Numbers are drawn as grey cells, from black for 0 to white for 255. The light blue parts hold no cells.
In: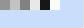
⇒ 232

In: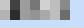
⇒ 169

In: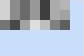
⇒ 190

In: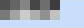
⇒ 174

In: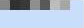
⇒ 89

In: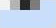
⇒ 180

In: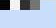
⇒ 242

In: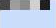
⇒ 138
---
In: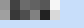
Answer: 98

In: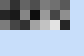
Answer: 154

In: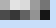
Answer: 218

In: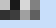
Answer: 25

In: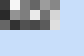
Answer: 234

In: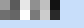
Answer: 144
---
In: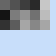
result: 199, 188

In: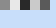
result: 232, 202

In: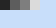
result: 219, 126

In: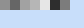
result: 230, 182

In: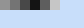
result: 198, 147

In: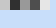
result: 230, 199

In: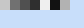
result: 239, 199

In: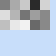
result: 242, 232
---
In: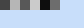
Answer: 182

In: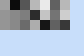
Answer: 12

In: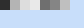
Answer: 180

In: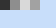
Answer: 142

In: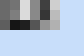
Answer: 115

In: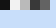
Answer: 242

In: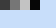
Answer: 118

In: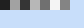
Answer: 162

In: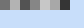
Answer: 179

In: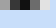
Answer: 55
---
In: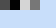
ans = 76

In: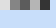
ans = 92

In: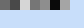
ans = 73

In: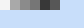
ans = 87

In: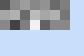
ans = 86

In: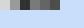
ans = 78
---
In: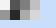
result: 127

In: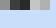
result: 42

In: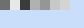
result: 59

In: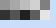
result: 189

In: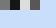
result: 221

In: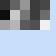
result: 150
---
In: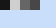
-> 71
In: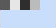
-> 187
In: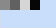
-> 6
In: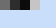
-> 197
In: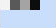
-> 13
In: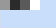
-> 255
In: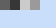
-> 154
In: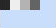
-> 100
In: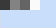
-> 250
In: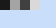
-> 217
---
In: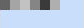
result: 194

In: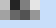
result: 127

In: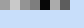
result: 148

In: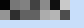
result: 129

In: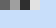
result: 47

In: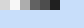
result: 173

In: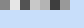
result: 83

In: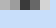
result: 58
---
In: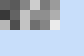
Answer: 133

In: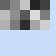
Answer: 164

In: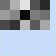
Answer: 90

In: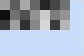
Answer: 58

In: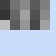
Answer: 72

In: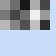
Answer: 192

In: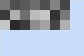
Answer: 69

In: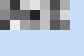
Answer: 89

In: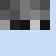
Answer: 195
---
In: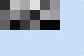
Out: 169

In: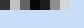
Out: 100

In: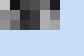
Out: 69

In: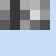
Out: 170

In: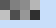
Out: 140

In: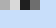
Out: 31

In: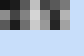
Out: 89
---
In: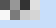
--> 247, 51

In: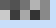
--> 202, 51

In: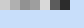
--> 217, 44

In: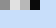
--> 225, 10

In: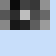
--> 190, 11

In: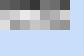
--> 233, 54

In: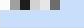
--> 251, 29

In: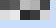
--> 232, 41
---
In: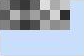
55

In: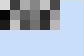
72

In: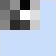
63

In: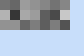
103

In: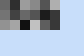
17

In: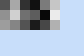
83
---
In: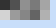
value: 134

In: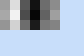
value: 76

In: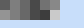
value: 104

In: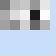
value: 240

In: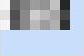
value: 137

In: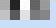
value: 226

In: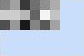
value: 184

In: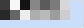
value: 237

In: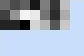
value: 243

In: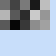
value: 44
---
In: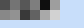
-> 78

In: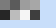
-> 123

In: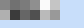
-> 134

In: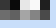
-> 54

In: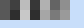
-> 88

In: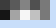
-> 60
